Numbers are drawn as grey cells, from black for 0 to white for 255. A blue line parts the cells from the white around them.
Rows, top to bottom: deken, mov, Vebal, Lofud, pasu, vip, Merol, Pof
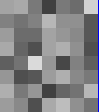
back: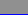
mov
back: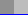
Pof
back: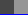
pasu

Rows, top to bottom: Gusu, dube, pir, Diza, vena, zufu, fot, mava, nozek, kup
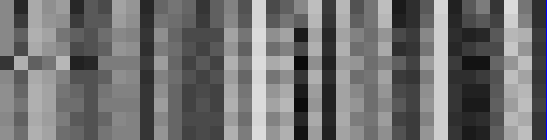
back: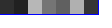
dube
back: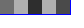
Diza
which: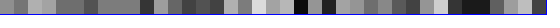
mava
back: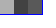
vena

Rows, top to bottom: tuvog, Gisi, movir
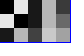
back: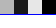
tuvog
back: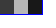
tuvog
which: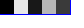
tuvog
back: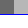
Gisi

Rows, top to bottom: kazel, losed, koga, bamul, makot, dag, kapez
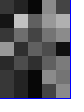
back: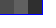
bamul
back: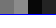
dag
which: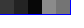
dag
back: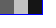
losed

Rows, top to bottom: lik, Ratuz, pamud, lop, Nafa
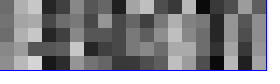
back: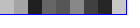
lik
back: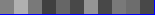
Ratuz
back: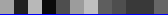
Nafa

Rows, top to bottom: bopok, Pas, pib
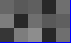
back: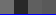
bopok
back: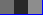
pib
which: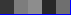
pib
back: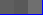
Pas
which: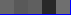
bopok

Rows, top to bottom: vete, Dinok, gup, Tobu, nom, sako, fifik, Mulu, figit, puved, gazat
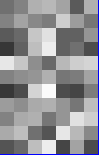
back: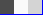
fifik
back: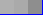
Mulu
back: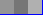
figit
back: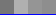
sako
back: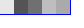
puved
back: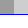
Dinok
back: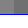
vete

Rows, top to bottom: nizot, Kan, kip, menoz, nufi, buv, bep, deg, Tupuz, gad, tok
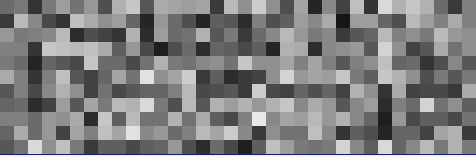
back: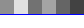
buv
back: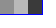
nizot
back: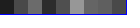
tok
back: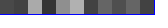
bep
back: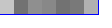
nufi
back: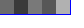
kip
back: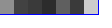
buv

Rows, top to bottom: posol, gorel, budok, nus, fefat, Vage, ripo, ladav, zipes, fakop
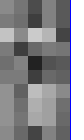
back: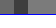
Vage
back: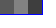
gorel
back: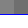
fefat

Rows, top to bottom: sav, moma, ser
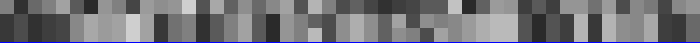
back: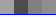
ser
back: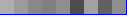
moma
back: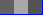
sav
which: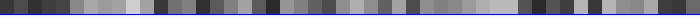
moma
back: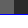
sav
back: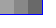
sav

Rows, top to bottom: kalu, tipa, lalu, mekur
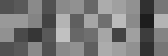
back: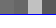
lalu
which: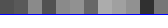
kalu

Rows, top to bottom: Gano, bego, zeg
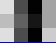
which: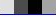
Gano
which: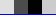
zeg

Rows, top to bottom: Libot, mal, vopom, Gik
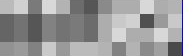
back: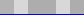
vopom
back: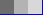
Libot
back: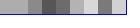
Libot
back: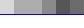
Libot
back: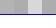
Libot
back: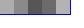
Libot

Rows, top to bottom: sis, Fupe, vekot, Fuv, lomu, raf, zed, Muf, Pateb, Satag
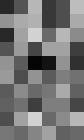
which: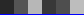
sis
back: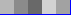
Pateb
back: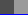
raf

